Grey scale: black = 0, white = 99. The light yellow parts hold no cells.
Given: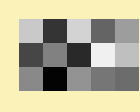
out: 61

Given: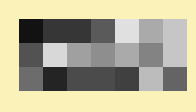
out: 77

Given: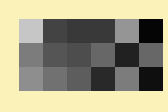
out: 2

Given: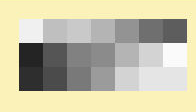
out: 36

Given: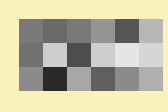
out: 71

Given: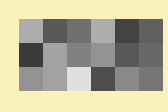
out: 37

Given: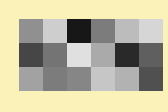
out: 83

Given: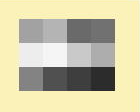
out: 44

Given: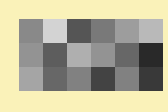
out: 72

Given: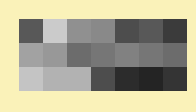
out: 23
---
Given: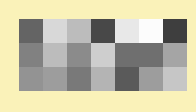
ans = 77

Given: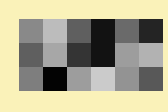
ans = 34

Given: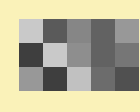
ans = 31

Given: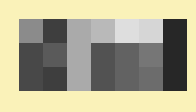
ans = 15

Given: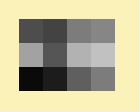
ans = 48

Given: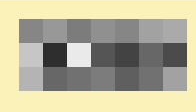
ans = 63
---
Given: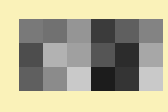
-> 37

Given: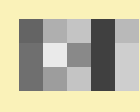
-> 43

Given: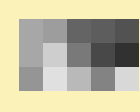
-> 58

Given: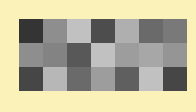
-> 27

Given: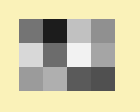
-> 60

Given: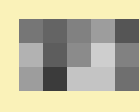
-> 61
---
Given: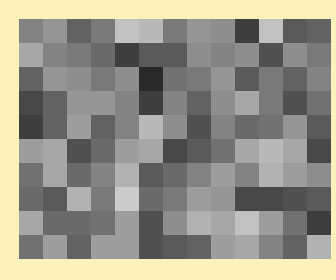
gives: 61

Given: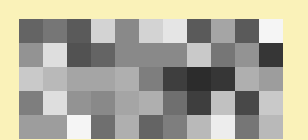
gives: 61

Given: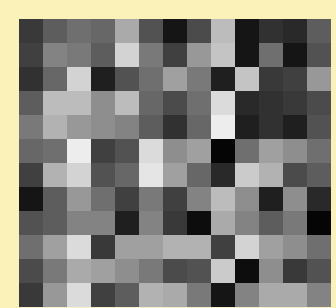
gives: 59

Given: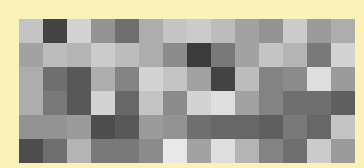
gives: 43

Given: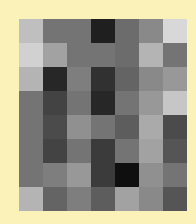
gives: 39
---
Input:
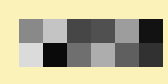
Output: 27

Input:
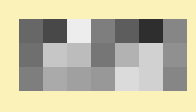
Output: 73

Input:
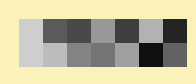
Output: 28

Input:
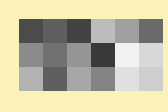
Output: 58

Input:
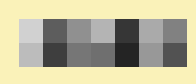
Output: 56

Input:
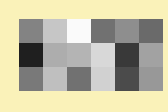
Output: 70

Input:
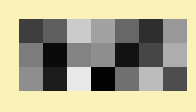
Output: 51

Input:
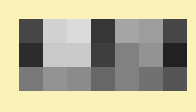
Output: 78

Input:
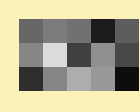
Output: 25

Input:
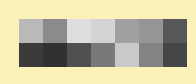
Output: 86
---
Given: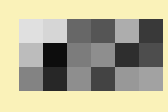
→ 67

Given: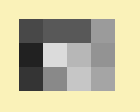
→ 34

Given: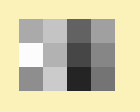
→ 38

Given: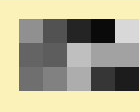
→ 4

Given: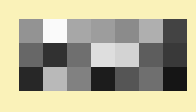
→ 68

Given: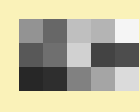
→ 70
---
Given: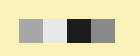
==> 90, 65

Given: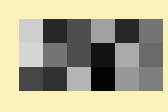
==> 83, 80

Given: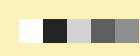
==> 99, 82

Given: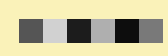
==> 81, 68

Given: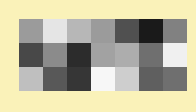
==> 96, 93

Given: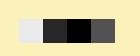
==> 91, 32

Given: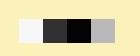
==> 96, 72
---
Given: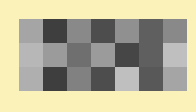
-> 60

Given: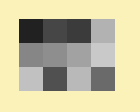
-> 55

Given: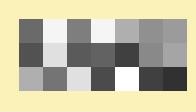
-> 87

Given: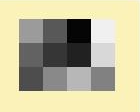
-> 21

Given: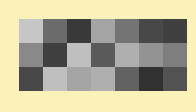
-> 25

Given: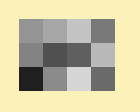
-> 31

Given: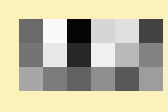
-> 90

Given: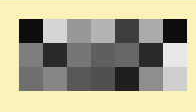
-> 16

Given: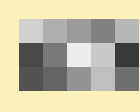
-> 47
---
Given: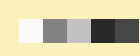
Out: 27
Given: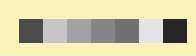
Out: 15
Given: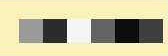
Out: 25
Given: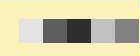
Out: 50
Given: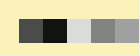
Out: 62
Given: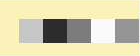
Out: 58
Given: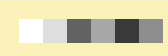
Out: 55
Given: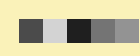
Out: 57
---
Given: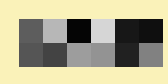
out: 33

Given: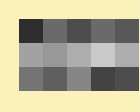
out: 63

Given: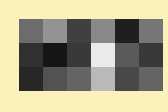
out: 19

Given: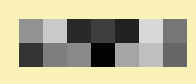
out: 20

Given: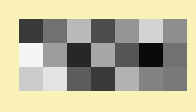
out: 95

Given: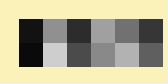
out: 4

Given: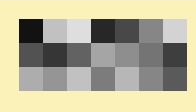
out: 32
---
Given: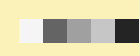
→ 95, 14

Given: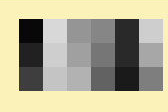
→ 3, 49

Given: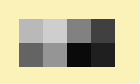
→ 72, 12

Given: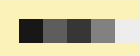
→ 9, 92

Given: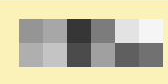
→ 58, 44

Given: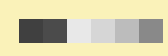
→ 25, 53

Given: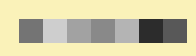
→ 45, 34

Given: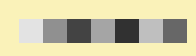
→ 88, 40
